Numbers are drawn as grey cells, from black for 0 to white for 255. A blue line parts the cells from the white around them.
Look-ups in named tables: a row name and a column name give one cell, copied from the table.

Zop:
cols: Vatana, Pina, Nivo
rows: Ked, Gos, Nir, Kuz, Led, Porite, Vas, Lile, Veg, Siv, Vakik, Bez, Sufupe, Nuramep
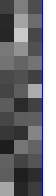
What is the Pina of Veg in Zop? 93
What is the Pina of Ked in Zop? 126
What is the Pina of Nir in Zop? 201
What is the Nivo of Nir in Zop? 71
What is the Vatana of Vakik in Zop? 29
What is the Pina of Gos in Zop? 164
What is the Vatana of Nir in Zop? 38
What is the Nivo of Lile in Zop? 65
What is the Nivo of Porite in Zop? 64
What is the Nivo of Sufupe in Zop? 44
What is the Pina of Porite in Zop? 80
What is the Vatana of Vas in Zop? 68
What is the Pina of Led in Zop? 100
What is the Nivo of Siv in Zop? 132
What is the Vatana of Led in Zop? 115
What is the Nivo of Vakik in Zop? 99
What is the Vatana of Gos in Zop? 40
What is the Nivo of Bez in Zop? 84

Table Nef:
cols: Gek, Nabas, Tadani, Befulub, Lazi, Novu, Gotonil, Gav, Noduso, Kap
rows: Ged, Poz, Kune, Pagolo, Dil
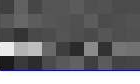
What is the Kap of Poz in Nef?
82
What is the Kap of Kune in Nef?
80
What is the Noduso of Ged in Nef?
75
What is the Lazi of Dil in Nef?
89
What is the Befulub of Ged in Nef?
84
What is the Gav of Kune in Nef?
86
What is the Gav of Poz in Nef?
75
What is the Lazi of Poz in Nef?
83

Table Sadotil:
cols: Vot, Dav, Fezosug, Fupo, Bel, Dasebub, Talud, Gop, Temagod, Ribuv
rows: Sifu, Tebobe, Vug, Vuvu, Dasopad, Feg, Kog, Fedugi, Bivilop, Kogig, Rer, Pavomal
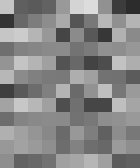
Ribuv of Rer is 142
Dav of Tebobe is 104
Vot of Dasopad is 148
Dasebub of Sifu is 212
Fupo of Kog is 128
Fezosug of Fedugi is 183
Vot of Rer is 152
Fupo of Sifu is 98
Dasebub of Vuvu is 115
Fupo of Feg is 122
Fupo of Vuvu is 138
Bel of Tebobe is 170
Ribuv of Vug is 138
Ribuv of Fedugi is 165
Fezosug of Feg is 128
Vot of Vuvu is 111
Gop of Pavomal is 160
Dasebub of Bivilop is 114
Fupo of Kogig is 136
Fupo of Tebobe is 141
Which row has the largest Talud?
Sifu

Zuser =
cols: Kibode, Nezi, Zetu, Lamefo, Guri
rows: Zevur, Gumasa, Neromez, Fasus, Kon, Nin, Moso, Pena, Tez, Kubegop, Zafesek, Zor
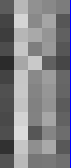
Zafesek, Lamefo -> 169
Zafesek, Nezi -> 198
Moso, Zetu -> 132
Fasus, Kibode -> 76
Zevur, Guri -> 124
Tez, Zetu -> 130
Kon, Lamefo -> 96
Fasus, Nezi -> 198
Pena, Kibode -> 77
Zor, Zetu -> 118
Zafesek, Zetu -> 143
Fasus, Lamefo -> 153
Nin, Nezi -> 199
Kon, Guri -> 70
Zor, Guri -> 111
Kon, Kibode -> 43
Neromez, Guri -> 96
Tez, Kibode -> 73
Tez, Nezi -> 211
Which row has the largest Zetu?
Kon

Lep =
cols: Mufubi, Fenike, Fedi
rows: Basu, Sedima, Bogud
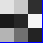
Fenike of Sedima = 38
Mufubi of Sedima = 25
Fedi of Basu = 47
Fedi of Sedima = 245
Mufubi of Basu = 227
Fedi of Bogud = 35
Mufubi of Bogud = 180
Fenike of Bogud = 112
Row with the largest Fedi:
Sedima

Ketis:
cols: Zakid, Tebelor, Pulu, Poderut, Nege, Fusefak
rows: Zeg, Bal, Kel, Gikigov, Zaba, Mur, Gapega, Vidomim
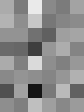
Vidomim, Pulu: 191
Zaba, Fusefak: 152
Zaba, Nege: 128
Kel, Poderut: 96
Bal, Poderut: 119
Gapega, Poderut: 121
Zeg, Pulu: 234
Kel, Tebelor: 147
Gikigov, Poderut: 151
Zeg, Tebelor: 123
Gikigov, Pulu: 62
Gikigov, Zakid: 106
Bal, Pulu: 199
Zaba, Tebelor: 128

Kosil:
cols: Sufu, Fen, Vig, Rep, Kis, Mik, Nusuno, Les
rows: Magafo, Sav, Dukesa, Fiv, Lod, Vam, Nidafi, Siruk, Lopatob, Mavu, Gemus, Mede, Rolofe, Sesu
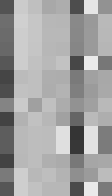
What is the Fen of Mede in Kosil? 184
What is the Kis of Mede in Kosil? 171
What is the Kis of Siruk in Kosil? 172
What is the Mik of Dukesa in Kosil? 136
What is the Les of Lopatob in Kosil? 174
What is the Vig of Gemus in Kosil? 189
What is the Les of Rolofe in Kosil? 188
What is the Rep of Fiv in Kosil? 183
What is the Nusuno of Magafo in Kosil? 229
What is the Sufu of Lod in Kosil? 87
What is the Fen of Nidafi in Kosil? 193
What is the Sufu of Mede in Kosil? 67
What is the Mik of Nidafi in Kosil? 127
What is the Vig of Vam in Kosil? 191
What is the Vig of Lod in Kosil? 193

